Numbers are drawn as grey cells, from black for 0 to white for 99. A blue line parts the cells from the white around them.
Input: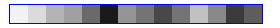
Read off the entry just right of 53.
23
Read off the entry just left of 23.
53
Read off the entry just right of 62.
41

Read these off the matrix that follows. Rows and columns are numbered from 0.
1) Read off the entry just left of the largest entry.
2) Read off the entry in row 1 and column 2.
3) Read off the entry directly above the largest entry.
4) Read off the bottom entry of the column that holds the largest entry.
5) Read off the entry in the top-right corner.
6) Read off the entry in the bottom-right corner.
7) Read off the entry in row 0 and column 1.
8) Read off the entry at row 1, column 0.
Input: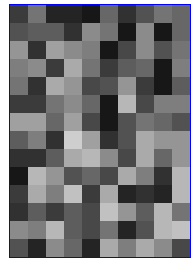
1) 19
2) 36
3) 62
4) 40
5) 40
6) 28
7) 45
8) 32

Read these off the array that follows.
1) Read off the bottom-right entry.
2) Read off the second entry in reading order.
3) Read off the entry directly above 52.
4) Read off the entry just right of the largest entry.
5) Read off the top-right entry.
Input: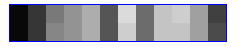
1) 29
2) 21
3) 47
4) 42
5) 25
